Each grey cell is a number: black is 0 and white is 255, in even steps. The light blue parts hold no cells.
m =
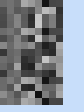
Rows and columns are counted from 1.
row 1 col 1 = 107
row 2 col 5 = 78
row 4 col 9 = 57
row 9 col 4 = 46
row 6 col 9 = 56
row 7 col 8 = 47
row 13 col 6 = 151
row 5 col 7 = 22
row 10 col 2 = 86
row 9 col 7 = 196
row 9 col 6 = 89
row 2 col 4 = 97
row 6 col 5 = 46
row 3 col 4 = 91
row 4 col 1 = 73
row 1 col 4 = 169
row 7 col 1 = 136
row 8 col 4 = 68
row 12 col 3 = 102
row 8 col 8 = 43
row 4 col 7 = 94
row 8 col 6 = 82
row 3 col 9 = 56
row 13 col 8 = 104
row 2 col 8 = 172
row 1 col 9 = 72
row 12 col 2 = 123
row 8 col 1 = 55
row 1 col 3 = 100
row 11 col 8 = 41
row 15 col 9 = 68
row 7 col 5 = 144
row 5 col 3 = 98
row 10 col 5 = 34
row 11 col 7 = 55

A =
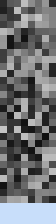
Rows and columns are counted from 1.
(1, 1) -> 41
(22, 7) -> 162
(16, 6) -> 105
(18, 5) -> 188
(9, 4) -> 140
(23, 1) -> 155
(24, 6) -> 80
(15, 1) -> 74
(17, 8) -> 83
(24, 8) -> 76
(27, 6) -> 176
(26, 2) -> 105
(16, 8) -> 42
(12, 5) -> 22
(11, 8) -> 36
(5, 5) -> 62
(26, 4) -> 90
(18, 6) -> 161
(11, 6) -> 167
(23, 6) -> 24
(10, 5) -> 154
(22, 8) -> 166
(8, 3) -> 153
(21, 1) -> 128
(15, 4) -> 179
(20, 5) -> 151
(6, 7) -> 174
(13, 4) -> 120
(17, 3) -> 185
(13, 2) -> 45
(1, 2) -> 89
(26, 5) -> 133
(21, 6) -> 19
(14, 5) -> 35
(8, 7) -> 60
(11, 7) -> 129
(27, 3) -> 58
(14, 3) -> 30

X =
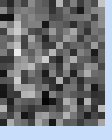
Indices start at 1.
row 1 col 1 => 73
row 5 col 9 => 97
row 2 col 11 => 67
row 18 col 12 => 60
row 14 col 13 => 81
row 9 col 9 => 36
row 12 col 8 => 48
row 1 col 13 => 106
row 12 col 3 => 205
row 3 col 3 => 151
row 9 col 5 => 110
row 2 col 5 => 121
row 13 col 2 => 62
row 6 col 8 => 106
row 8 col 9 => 90
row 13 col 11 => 115
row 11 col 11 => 33
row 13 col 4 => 155
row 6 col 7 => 37
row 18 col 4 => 106
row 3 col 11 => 114
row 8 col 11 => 47
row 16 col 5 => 52
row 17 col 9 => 109
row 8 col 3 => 235
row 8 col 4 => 113
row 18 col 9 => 150
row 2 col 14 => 134
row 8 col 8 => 181
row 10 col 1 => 71
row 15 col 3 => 111
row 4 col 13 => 74
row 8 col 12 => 130
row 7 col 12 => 104
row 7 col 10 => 76

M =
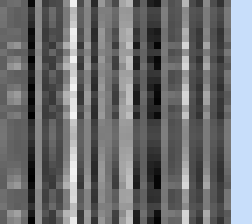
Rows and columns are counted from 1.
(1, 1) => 100
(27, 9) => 106
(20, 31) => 92
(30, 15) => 127
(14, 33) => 90
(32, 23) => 5
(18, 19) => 155
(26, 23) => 6
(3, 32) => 73
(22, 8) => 97
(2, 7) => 76
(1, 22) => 32
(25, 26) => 91
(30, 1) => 116
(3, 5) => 48
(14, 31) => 88
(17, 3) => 124
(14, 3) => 155
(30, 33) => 120
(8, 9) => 75
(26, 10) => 162
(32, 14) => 51
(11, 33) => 119
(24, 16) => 113
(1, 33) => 107
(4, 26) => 85
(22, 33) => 118
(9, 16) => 116
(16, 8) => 85
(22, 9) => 73
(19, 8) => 107
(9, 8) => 62
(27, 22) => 53
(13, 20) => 40
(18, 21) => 99
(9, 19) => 190
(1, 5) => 8
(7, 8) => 57

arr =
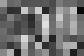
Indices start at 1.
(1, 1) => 159
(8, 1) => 135
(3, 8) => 105
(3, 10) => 127
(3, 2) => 125
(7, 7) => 46
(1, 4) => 81
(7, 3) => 84
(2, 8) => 84
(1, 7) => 88
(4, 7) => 223
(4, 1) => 94
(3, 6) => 110
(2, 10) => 143
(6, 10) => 96
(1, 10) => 104
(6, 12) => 93
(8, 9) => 91
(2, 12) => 9
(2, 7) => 38
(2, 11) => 192
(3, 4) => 74
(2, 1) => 100
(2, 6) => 205
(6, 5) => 134
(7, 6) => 186
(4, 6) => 98
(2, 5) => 113
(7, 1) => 91
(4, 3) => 66
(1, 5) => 84

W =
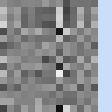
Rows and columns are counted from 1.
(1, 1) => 145
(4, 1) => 212
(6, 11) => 111
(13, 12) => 89
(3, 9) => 210
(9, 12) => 168
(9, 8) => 101
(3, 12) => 161
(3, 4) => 101
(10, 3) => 120
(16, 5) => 133
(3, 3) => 148
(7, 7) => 162
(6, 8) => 114
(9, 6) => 130
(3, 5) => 123
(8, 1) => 112
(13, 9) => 93
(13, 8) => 151
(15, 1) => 163
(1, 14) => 109
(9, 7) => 74
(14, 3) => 138
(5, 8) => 124
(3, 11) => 108
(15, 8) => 126
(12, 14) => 158
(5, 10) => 203
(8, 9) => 95
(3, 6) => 104
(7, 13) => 143
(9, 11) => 104
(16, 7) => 142
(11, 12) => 157
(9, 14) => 179

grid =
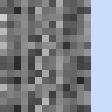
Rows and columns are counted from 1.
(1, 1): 120
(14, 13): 145
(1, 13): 146
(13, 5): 152
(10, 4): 128
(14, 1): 115
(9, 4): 123
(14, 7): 141
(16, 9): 144
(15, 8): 87
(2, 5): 65
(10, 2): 90
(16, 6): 169
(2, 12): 67
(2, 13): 80
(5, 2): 115
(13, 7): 139
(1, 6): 111
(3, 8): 131
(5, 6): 136
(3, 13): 158
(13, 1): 179
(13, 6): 120
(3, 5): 93
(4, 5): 106
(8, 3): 102
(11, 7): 167
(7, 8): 146
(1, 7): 140
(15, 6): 75
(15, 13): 146
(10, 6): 164
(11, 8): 81
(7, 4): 141
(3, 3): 129
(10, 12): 69
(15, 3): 109
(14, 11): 73
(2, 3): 42
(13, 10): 56

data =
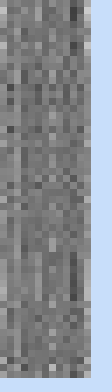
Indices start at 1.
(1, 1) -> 154
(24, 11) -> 111
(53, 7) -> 102
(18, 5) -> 122
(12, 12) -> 135
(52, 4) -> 127
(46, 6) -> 94
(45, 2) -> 97
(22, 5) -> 116
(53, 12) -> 137
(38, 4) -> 117
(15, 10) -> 95
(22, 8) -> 115
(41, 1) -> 160
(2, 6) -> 156
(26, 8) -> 150
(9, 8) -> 133
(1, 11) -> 89
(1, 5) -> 117
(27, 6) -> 89
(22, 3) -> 146
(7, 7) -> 104
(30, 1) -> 117
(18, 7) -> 126
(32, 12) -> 103
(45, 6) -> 122
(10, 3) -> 137
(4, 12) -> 111
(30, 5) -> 117
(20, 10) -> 121
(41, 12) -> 113
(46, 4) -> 118
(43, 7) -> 100
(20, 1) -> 128
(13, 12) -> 93
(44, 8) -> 158
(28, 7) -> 113
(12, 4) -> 89

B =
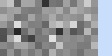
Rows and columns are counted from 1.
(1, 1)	178
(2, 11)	176
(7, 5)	143
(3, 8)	170
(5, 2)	113
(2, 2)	159
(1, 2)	195
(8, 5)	122
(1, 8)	118
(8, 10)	144
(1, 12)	160
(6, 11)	136
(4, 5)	127
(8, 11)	129
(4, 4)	147
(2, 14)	139
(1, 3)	97
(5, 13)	183
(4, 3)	220
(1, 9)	113
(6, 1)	79
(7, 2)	128
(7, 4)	164
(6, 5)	65
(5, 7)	140
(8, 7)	110
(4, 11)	214
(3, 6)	133
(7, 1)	138
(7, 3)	162
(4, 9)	196
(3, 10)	154
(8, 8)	176
